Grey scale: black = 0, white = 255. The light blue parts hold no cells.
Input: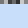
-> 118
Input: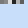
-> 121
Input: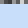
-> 135
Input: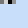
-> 118
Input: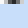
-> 249
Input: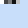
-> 254
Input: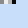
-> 138
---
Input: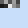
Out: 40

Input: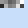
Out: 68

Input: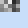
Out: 70

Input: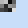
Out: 25

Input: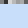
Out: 98

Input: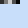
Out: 47

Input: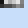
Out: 49

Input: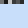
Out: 42

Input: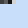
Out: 62
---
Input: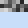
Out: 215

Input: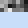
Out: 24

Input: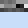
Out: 159

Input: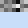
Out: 199

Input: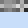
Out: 79

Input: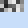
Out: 134

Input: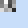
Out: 150

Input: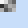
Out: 101
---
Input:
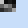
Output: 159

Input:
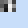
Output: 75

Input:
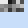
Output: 80

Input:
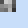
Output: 51

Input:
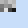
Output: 23

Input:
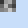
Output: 129
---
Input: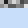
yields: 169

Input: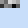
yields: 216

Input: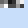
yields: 50

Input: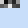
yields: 105

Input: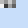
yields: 148

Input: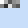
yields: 86
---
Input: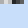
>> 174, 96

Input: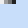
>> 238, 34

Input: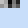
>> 193, 90

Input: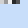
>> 209, 82

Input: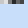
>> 199, 69

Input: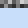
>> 134, 76

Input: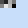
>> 76, 5

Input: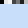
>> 3, 189
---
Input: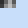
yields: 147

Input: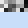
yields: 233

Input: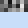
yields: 128

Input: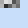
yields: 43

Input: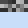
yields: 161

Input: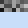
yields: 73
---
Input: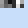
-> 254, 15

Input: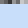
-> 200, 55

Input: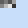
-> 228, 52

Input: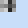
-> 208, 33

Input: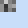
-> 204, 51

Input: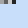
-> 205, 37

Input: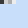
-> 236, 56
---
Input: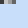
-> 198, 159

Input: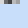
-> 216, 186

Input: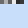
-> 233, 178

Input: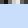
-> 233, 205

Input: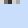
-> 222, 210

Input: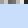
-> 231, 202

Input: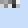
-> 241, 226
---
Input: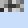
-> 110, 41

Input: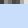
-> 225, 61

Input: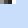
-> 251, 152

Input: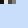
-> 126, 17

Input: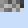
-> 64, 175

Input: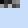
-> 143, 157
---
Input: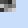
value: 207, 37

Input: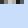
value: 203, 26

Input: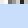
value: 252, 39

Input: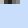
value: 189, 33

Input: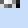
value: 249, 1

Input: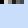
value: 214, 1
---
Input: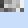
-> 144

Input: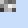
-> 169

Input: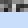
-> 43

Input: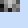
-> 25

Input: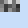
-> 146

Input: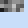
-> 162

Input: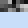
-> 49
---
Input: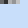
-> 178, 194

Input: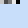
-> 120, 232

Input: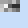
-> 93, 245

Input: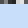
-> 37, 227

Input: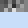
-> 46, 219

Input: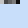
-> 97, 196

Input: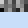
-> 82, 203

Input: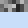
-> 196, 196

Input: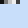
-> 198, 238
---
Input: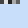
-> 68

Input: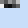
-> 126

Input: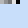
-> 182

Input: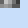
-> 101

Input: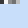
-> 56

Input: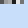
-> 86

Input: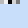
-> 185
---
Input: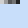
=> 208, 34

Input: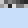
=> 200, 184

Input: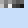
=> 169, 23

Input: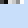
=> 70, 250

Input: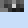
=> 109, 23

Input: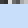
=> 61, 195

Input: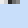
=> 237, 136
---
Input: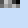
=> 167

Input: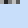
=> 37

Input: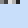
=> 65

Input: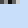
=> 155

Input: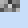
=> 134

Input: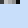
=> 198

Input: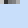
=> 50

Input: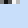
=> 17

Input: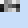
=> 146
